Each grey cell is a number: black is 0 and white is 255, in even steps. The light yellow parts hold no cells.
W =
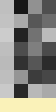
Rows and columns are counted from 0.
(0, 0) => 191
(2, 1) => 34
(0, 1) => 23
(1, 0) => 194
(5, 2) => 60
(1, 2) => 87
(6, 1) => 41
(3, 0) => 190

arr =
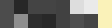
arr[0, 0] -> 76
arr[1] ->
[76, 142, 45, 40, 65, 78, 68]

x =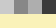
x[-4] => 202
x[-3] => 135
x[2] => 174

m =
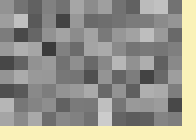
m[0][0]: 147
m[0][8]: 114
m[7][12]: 72
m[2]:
[124, 73, 102, 146, 163, 140, 163, 121, 151, 162, 190, 154, 105]
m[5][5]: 117
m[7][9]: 153
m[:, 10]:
[187, 124, 190, 121, 174, 67, 175, 150, 95]
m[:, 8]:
[114, 115, 151, 138, 183, 101, 147, 118, 100]
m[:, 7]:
[159, 110, 121, 171, 136, 148, 104, 191, 204]
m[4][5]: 143
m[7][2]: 132
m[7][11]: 156
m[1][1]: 192
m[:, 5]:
[166, 152, 140, 107, 143, 117, 154, 122, 129]
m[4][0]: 71
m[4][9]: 145
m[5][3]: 152
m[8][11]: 132
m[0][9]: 97
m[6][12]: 126
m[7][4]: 97
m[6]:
[79, 89, 137, 125, 147, 154, 170, 104, 147, 95, 175, 170, 126]
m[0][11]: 193
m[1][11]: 139
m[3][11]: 118
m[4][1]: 99
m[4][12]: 137
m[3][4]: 129
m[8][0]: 165
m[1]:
[158, 192, 89, 134, 67, 152, 106, 110, 115, 123, 124, 139, 149]

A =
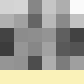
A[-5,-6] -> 211
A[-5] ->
[211, 213, 134, 197, 174, 250]
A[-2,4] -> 89
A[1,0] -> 176
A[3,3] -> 162
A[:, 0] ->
[211, 176, 67, 60, 149]
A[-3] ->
[67, 140, 142, 148, 95, 66]

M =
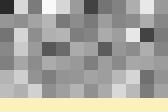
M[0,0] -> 42
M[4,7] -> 158
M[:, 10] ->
[232, 172, 67, 174, 164, 112, 123]
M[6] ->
[188, 176, 209, 143, 159, 179, 144, 170, 216, 185, 123, 162]
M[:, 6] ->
[66, 122, 132, 161, 127, 163, 144]
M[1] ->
[150, 143, 163, 182, 121, 140, 122, 157, 134, 140, 172, 135]
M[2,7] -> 171
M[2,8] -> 158
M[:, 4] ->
[214, 121, 180, 107, 160, 148, 159]
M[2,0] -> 116
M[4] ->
[128, 166, 140, 171, 160, 153, 127, 158, 138, 167, 164, 156]
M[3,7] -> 92
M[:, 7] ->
[116, 157, 171, 92, 158, 158, 170]
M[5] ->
[180, 206, 147, 127, 148, 150, 163, 158, 184, 213, 112, 147]
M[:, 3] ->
[249, 182, 176, 88, 171, 127, 143]

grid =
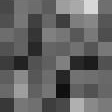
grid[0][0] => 72
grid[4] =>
[60, 34, 82, 96, 128, 39, 28, 81]
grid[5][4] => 38
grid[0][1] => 116
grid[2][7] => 78
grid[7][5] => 176
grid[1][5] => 126
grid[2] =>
[109, 98, 53, 128, 118, 88, 121, 78]
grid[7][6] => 137
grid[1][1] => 119
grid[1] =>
[80, 119, 64, 103, 62, 126, 135, 86]
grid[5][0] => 94
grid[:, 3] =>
[92, 103, 128, 101, 96, 109, 117, 62]
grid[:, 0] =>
[72, 80, 109, 82, 60, 94, 106, 56]

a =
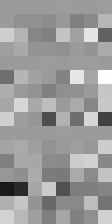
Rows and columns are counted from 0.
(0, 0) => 155
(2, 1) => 179
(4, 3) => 156
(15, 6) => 144
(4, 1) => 155
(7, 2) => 168
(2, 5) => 161
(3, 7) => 170
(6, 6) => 154
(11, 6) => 209
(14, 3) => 105
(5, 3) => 154
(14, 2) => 148
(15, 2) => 159
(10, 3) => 147
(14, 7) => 116
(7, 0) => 166
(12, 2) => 171
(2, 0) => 207
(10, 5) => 159
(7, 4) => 154
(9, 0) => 155
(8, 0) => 207
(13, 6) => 126
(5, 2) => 162
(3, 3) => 148
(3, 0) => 159
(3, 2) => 148
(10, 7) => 204
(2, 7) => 97
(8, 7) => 65
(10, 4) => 154
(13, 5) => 125
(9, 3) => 155
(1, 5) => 129

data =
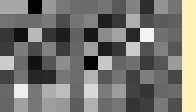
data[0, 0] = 168
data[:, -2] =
[146, 91, 111, 129, 86, 107, 103, 122]
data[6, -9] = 189
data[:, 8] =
[88, 56, 163, 55, 101, 116, 156, 118]
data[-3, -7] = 178
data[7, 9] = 52
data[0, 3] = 153
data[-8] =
[168, 168, 2, 153, 120, 109, 107, 116, 88, 130, 46, 146, 116]
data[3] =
[58, 125, 74, 129, 59, 102, 159, 30, 55, 203, 83, 129, 87]
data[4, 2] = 18
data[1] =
[114, 109, 110, 121, 77, 117, 131, 30, 56, 175, 78, 91, 96]
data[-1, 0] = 102
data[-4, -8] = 109
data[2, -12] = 16
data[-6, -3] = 244
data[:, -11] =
[2, 110, 185, 74, 18, 38, 119, 118]
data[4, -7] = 4
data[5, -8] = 109
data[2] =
[54, 16, 185, 52, 29, 98, 22, 139, 163, 40, 244, 111, 103]
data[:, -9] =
[120, 77, 29, 59, 141, 118, 189, 153]
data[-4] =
[204, 106, 18, 85, 141, 109, 4, 200, 101, 111, 58, 86, 155]
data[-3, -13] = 66

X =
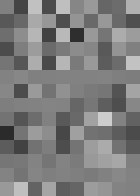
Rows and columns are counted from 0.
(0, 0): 128
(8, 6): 162
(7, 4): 131
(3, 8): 148
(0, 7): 102
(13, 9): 129
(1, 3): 151
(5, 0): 130
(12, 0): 131
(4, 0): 117
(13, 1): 191
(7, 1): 129
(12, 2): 133
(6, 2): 154
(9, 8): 92
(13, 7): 149
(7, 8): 78
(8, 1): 85
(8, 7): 205
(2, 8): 172
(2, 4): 185
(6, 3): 115
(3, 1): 126
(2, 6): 153
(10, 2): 114
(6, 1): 76
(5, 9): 125
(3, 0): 76
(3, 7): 89
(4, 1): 86
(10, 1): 66
